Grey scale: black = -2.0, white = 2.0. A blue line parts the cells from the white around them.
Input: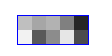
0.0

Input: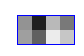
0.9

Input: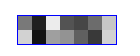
-0.3

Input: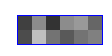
0.4

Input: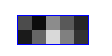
-0.6

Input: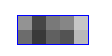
0.1

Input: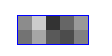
-0.4

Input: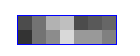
-0.6

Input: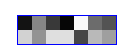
-0.3
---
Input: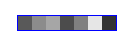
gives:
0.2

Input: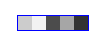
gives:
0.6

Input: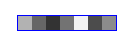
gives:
0.2

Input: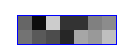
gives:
0.6

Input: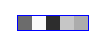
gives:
0.7

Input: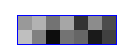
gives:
0.6

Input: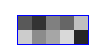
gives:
1.0

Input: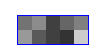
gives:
0.2

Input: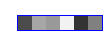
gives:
0.4
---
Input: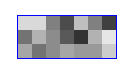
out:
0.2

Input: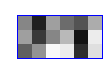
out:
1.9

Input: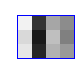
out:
0.8

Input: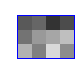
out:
1.4

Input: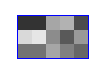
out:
0.6

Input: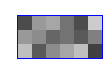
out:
0.2

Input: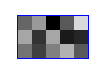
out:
0.0

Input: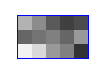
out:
0.4

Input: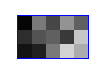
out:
-0.1
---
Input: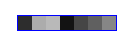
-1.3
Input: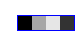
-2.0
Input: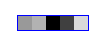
0.4
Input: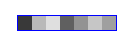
-1.1
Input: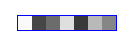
1.9
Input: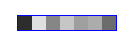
-1.3
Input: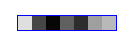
1.5
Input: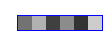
-0.2
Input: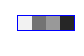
1.8
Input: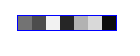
-0.2
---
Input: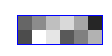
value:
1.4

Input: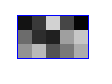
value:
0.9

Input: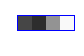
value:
-0.9

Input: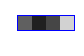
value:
-0.9

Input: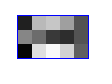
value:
1.3

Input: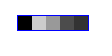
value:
-0.8

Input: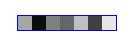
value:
0.6
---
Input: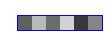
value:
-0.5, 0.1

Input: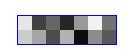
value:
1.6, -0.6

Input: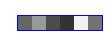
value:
-0.4, -0.2

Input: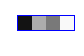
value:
-1.7, 1.9

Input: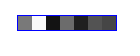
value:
-0.1, -0.9

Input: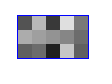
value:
-0.7, -0.5
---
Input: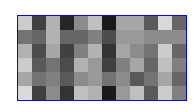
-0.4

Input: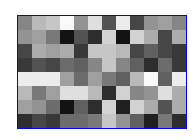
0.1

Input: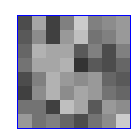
0.4

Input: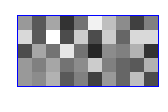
0.0

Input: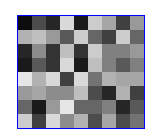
0.4

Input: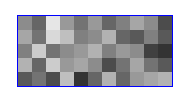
-0.8

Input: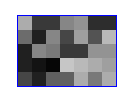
-1.3

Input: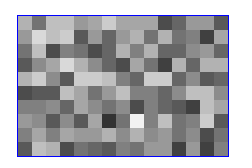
-0.6
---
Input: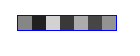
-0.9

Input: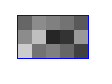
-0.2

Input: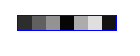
1.5

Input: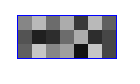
0.9

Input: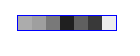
-1.1

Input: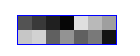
0.9
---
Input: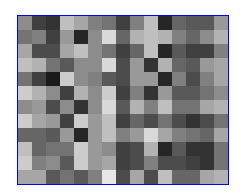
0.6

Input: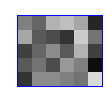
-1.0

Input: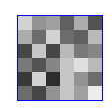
-0.9

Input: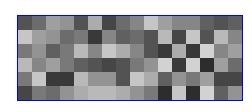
-0.1

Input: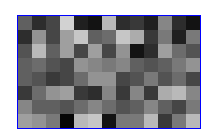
-0.7
